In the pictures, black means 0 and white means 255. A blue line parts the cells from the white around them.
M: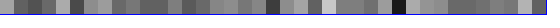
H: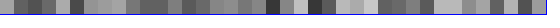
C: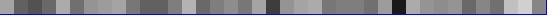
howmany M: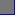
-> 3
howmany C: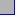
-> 1
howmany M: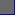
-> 5
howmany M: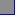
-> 4
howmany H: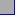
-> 2

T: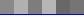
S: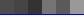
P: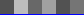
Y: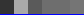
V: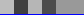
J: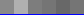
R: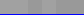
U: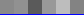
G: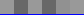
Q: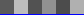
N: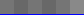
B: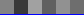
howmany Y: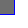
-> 2
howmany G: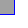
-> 0
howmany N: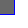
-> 2
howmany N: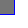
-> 3
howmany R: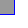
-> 3

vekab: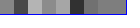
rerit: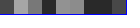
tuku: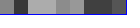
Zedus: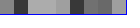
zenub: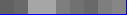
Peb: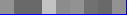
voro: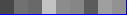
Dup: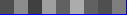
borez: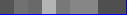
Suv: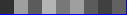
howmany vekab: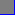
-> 2
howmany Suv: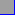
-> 2
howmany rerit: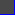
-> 2
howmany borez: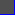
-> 2
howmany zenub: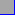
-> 2
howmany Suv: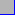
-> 1
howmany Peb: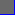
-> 3

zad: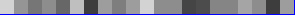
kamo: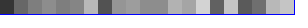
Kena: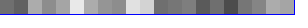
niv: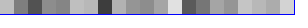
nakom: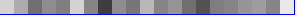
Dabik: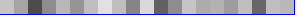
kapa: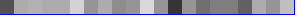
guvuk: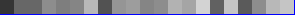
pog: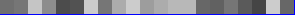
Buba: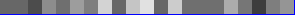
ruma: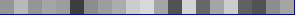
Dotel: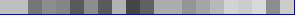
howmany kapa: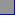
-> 5
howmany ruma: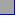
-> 4
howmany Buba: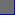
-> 4

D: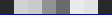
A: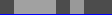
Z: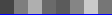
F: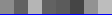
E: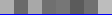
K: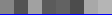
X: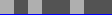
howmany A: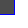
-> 4
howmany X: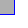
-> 3
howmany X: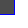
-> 0
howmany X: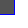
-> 5

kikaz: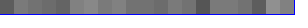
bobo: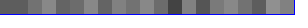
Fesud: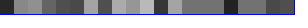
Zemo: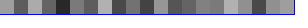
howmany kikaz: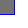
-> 5
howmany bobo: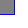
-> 3
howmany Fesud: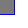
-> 0
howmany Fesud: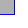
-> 0
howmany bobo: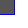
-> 1
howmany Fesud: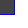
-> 0
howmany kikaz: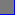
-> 5

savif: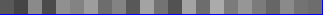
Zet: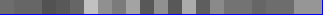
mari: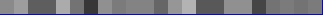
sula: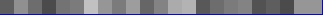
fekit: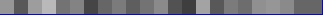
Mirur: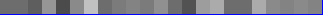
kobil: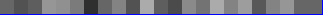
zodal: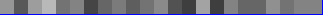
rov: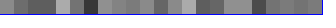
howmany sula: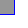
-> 3
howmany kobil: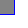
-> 3
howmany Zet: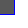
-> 3

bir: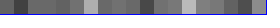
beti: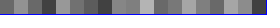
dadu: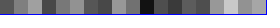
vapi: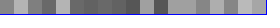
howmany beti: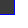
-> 0
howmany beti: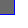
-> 4

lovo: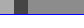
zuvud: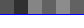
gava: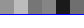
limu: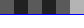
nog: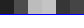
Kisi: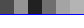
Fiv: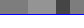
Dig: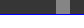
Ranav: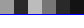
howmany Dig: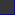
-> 5
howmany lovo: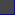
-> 1
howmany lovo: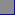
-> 4
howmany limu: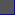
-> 0
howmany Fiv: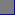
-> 3

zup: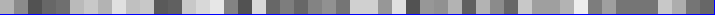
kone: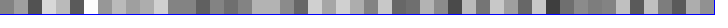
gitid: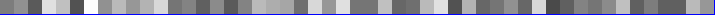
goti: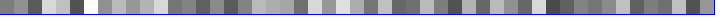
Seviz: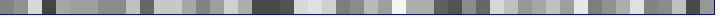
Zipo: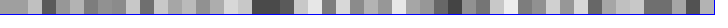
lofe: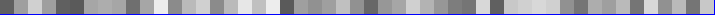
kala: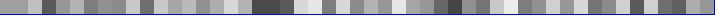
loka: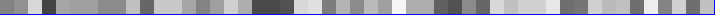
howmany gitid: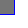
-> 5
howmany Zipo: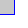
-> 6

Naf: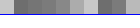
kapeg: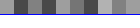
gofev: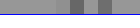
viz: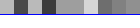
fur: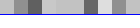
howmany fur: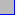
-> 0
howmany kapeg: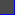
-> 3
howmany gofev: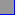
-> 7
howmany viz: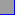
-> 2
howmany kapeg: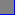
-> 2
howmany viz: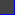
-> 0
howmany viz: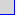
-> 1

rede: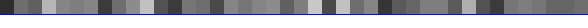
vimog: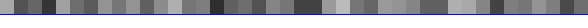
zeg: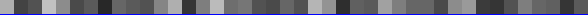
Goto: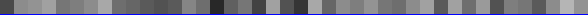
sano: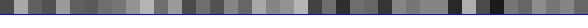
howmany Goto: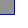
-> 3
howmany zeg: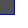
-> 5
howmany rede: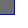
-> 5

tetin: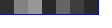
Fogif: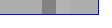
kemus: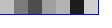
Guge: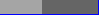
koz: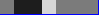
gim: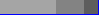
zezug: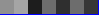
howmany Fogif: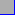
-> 5
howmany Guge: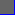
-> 4
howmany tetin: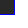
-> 2
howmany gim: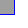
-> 0
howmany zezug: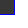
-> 1
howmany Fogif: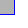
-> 1
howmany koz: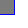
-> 4

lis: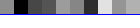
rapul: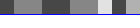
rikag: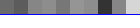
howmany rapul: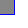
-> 4
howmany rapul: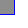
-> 0
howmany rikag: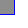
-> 2

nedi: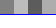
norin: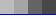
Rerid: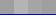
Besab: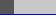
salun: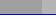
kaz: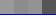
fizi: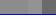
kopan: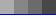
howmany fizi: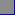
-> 2
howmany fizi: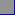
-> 1
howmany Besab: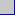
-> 3
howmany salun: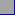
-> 0
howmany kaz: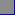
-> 1
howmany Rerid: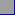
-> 2

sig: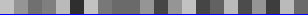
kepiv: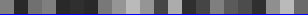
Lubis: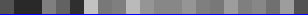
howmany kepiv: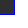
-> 3
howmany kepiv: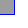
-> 0
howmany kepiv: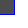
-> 1
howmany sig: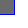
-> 3
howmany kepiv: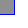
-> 1

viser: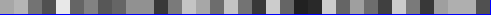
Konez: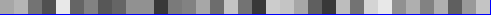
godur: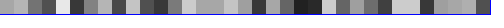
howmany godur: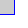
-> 4
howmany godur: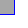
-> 5

